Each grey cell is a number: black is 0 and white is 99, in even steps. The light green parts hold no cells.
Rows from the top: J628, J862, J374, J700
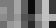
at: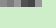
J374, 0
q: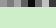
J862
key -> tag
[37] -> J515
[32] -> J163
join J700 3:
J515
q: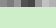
J374
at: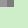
J862, 0
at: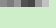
J374, 0

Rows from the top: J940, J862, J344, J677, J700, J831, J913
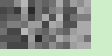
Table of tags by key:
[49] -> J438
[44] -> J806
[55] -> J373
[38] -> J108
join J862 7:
J438
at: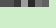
J831, 1
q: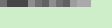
J913
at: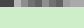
J700, 1
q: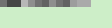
J700

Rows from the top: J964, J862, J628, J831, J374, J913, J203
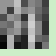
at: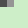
J628, 0
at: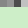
J374, 1
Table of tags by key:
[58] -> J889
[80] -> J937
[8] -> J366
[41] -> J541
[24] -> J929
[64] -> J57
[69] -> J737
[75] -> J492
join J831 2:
J57
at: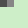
J964, 3

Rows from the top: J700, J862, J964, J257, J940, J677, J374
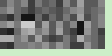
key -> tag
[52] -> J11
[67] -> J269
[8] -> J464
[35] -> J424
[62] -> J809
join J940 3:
J809
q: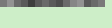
J862
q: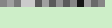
J257
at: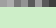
J940, 3
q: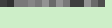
J374

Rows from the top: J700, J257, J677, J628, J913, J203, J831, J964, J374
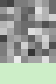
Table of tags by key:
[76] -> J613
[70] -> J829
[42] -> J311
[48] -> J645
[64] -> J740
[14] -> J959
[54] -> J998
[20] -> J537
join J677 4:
J998
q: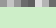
J257

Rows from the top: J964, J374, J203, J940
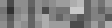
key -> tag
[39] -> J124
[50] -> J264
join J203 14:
J264
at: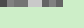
J374, 6
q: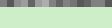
J203
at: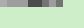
J940, 6
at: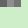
J964, 12
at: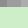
J964, 7

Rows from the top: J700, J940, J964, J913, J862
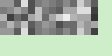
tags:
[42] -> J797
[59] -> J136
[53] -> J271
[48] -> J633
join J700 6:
J271
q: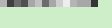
J964
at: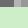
J913, 9
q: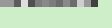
J862

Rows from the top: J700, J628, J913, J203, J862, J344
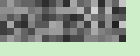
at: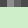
J862, 1
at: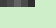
J913, 6
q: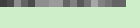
J862
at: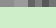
J862, 5
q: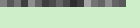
J913

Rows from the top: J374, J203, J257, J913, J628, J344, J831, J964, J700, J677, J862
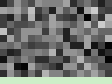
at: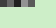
J203, 5
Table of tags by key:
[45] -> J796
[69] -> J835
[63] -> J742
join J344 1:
J742

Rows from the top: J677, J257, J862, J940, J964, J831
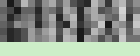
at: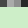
J257, 8
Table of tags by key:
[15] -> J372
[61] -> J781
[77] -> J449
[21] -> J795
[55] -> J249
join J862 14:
J781
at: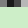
J964, 10
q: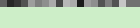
J831

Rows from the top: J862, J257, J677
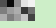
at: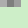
J677, 0
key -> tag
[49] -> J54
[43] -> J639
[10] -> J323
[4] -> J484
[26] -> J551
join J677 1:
J54

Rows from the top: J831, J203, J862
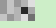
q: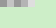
J831
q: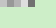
J862
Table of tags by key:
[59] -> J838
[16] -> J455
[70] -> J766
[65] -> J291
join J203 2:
J766

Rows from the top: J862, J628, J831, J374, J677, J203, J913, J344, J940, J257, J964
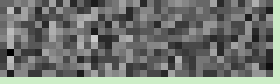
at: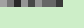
J628, 3
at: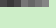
J257, 5
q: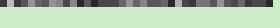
J940
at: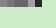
J862, 26
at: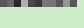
J940, 22

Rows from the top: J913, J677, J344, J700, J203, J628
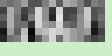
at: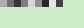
J344, 1
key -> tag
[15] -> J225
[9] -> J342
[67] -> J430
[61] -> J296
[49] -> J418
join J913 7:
J430
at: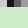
J628, 3
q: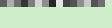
J344
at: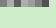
J913, 6
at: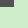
J913, 4

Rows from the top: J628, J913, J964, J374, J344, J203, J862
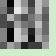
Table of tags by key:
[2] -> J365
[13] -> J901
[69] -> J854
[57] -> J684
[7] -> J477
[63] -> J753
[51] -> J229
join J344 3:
J684
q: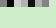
J203

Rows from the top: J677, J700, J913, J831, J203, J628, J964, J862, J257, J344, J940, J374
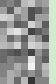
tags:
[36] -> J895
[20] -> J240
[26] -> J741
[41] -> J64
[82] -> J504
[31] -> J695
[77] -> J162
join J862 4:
J741
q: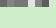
J257
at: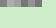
J940, 0
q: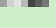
J203
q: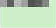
J700
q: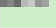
J677

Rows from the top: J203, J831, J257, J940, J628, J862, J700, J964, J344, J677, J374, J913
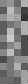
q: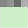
J203
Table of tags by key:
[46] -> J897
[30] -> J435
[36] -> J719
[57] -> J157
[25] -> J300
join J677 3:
J719

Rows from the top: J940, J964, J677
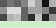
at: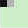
J940, 6
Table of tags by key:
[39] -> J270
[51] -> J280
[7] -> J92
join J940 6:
J92
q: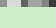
J964
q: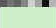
J940
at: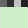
J677, 3

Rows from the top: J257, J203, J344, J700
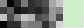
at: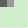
J344, 6
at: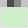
J344, 0
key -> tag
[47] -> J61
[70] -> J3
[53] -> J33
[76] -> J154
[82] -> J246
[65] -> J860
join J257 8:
J154
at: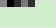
J257, 0
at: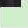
J203, 3

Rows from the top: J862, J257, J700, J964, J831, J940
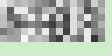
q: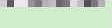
J257
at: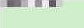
J700, 0
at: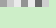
J831, 2
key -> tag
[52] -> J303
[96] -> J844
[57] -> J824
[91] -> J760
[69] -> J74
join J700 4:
J760
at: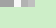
J940, 1

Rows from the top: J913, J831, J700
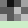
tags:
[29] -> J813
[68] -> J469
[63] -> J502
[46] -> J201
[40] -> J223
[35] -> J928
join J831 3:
J223
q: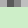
J700
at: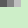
J700, 1
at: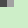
J913, 2

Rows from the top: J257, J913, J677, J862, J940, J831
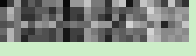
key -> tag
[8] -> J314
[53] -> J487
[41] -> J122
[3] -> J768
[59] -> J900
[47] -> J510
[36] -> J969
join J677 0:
J122
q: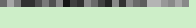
J677
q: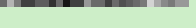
J913

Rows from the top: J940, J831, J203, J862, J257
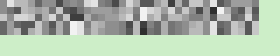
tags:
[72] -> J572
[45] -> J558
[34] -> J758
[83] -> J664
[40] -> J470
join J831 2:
J758
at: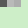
J831, 2

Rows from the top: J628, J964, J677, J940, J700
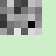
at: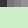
J940, 0
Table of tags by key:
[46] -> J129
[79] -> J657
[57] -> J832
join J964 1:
J832
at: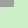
J677, 2
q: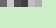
J628

